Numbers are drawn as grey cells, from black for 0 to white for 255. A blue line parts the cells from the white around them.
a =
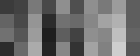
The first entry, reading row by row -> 59
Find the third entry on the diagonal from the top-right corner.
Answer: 135
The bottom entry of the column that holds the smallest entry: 36
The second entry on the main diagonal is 73
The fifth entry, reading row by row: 143
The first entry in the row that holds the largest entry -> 44
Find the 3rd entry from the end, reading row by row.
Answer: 129
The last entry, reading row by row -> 86
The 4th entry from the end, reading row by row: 163
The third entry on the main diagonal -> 156
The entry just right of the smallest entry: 94
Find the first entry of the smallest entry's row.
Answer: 113

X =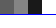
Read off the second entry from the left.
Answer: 132
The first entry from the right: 255
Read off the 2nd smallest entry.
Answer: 94

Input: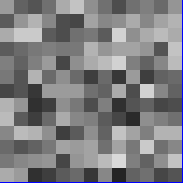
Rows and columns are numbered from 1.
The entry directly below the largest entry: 36
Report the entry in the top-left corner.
155
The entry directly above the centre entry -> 62
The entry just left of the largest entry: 187
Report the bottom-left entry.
171
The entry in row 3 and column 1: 171
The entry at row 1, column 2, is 98
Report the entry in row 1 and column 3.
84
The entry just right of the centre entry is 98
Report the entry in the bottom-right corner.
84
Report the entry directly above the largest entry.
163
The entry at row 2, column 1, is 91
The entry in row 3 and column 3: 202
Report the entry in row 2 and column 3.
179
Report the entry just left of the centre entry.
155
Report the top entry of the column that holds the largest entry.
77
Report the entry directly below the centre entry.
77
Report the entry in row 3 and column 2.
202
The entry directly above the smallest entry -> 217
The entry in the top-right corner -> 149

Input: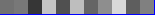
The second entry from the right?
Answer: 94
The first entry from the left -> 113
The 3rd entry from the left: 54

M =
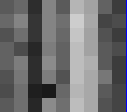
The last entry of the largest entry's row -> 76
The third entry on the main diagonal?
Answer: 53
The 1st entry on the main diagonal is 90
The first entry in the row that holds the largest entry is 104
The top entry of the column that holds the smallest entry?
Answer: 132
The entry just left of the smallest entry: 31
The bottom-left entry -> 90
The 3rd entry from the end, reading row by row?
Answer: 168
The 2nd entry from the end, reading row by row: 82
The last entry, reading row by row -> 68
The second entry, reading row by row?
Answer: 104
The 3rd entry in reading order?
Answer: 45
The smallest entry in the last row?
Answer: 39
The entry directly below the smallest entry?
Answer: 139
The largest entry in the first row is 181
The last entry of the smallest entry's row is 68
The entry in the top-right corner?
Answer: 60
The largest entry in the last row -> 189
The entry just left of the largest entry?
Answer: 111
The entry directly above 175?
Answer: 162
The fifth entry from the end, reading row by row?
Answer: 111
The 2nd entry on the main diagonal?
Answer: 132

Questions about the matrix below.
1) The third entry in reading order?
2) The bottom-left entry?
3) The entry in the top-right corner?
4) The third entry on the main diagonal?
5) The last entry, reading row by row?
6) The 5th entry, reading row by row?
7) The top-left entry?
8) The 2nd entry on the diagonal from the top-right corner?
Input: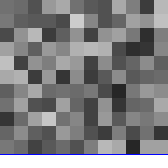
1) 81
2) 120
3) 184
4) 184
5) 161
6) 169
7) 113
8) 146

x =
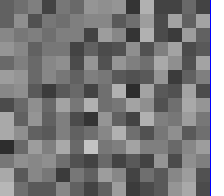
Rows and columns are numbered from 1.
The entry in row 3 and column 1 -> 135
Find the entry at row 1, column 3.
127
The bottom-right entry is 75
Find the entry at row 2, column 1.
97
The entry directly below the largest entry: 67
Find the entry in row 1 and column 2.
111
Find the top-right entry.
67
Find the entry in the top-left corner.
97
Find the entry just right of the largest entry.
119
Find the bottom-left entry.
183
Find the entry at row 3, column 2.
119

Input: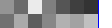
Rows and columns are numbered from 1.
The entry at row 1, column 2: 107
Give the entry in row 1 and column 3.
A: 235
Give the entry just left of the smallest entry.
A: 63
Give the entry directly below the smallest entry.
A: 192

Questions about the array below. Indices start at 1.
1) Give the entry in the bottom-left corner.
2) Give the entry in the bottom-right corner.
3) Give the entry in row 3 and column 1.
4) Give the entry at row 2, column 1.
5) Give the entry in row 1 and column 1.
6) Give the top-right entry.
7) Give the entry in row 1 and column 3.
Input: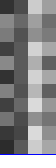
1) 44
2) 167
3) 123
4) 137
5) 50
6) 159
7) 204
